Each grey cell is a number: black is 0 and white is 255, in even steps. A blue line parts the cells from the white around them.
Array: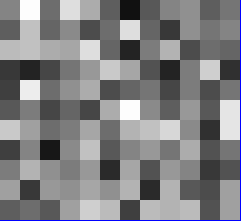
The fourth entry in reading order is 222
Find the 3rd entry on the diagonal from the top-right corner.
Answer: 76
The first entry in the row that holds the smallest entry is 132
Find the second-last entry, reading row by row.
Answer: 82
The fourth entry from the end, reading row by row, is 179
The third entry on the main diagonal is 172
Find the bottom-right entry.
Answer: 160
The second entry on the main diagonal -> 193
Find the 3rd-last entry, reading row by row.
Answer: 187
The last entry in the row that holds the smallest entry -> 117
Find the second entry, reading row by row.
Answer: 253
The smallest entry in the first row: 17
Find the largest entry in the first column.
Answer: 201
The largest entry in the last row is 207
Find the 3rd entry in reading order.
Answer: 109
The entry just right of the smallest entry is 88
